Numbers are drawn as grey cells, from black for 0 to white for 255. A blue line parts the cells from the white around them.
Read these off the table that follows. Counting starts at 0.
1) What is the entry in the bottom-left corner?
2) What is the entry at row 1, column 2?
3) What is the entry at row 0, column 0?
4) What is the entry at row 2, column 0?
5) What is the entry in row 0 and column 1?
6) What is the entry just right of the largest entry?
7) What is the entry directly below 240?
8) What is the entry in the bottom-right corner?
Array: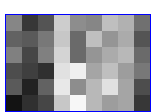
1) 19
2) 120
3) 134
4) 128
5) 55
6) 184
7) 141
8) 55

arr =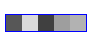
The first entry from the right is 178
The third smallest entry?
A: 158
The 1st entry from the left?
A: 87
